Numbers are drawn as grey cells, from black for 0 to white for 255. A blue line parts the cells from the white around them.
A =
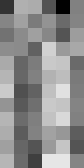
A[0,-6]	51
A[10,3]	154
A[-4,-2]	217
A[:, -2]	[1, 106, 84, 154, 197, 189, 225, 196, 217, 151, 197, 230]
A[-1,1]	107
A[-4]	[181, 108, 127, 194, 217, 129]
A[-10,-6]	114
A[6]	[202, 80, 98, 192, 225, 125]
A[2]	[114, 139, 160, 135, 84, 157]
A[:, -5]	[176, 161, 139, 139, 102, 103, 80, 89, 108, 92, 102, 107]
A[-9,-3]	209
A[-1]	[182, 107, 63, 230, 230, 133]
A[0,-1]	129
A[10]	[160, 102, 84, 154, 197, 84]
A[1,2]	123
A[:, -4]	[172, 123, 160, 97, 124, 129, 98, 111, 127, 130, 84, 63]

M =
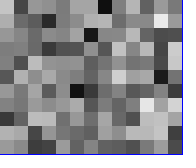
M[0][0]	196
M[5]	[87, 177, 142, 169, 138, 126, 99, 135, 207, 160, 168, 27, 115]
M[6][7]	109
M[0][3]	144
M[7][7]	124
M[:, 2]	[151, 92, 106, 105, 188, 142, 165, 154, 188, 70, 61]
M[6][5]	18
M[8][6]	110
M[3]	[125, 128, 105, 58, 81, 83, 144, 86, 193, 134, 184, 70, 204]
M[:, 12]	[121, 154, 79, 204, 200, 115, 60, 211, 164, 63, 75]
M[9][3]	149
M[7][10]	230
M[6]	[152, 121, 165, 91, 141, 18, 58, 109, 131, 88, 100, 131, 60]
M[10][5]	98
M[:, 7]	[15, 181, 135, 86, 116, 135, 109, 124, 166, 160, 97]
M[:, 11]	[154, 234, 76, 70, 74, 27, 131, 162, 193, 196, 157]
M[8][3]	186
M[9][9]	185
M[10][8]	93
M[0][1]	70
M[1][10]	137
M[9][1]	169
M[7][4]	152
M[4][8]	146

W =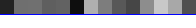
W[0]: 35
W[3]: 95
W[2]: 112
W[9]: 70

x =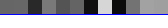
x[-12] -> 102
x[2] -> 41
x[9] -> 115

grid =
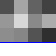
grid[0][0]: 79
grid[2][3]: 47
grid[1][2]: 137
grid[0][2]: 98

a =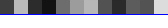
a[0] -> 62
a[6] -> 183
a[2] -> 44

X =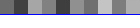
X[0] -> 108
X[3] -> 129
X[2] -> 166

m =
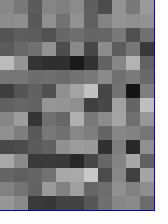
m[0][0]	135
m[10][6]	152
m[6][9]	21
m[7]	[97, 102, 99, 149, 148, 143, 64, 71, 161, 101, 190]
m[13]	[129, 116, 99, 154, 129, 159, 103, 110, 144, 129, 142]
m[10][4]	144
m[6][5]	163
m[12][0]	101
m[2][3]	82
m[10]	[73, 76, 90, 97, 144, 155, 152, 49, 126, 40, 144]
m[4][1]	148
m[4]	[187, 148, 52, 46, 47, 26, 51, 99, 134, 179, 98]
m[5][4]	107
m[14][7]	111
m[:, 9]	[121, 143, 80, 119, 179, 123, 21, 101, 112, 130, 40, 166, 64, 129, 138]
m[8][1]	156
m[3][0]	91
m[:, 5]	[139, 145, 111, 137, 26, 115, 163, 143, 175, 136, 155, 40, 169, 159, 66]
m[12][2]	101
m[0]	[135, 120, 91, 133, 128, 139, 95, 76, 147, 121, 154]
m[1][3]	143
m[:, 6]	[95, 96, 101, 71, 51, 121, 192, 64, 121, 126, 152, 71, 200, 103, 87]
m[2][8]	121
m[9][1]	126
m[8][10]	151
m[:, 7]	[76, 131, 103, 140, 99, 138, 70, 71, 139, 101, 49, 103, 76, 110, 111]
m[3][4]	77
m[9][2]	89

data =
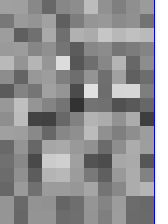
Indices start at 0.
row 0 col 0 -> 160
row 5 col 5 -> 110
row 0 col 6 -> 188
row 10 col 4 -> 169
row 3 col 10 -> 132
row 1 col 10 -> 115
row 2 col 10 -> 186
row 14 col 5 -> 110
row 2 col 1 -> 95
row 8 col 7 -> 172
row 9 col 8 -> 127
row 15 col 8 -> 157
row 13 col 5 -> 151
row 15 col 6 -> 148
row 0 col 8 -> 127
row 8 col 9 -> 172
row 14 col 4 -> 101
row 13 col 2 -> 112
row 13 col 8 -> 136
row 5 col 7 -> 111
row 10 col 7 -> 107
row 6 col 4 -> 149
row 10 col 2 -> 103
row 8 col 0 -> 142
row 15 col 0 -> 149
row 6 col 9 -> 214
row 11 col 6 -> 83
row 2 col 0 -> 157
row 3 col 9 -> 124
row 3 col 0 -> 154
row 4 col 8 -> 180
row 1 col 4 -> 95
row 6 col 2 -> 117
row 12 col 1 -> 144
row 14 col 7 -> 132
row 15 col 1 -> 103

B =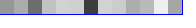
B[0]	151
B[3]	194
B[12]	166
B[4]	210
